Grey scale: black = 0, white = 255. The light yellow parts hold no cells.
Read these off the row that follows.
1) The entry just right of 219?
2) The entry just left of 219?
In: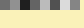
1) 133
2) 81

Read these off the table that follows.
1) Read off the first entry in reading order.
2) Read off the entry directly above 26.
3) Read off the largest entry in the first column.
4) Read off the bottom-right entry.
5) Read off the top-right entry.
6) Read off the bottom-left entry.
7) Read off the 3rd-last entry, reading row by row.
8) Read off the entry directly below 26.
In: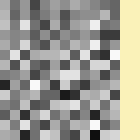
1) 171
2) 204
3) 204
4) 214
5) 101
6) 171
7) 15
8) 204

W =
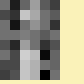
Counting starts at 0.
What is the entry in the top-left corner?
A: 113
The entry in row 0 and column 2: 101
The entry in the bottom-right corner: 113
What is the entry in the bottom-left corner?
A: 62
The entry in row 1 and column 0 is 72
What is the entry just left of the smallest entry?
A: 177
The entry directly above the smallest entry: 113
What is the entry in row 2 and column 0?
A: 113
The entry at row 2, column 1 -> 20
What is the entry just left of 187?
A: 207
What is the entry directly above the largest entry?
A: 158
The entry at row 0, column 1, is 29
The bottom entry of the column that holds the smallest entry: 0

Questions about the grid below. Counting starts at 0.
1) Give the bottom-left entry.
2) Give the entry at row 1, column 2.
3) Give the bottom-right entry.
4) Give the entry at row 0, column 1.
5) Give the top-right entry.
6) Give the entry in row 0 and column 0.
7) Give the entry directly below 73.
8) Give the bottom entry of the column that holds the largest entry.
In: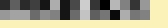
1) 152
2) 163
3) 129
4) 95
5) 152
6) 42
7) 107
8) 195

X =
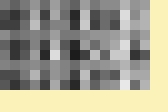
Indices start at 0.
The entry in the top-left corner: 120
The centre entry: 40
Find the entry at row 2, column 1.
63
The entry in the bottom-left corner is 87
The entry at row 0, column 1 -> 97
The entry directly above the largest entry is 201
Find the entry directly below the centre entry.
28
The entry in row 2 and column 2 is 108
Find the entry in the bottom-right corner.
179
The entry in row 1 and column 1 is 52
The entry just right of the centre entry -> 157
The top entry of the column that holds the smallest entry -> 97
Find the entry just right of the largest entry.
108
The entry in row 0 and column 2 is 120
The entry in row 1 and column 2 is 87
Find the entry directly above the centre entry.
120
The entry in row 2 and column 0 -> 63
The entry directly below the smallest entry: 108
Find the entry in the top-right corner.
157
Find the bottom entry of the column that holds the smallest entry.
40
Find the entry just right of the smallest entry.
63
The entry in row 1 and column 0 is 75
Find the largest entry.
232

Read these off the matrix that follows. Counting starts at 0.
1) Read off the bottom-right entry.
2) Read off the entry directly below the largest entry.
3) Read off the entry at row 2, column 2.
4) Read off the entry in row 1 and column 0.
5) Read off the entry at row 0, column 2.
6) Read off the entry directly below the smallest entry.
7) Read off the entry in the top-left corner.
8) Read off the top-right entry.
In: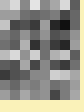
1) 167
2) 103
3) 81
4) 157
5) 136
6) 93
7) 187
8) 93
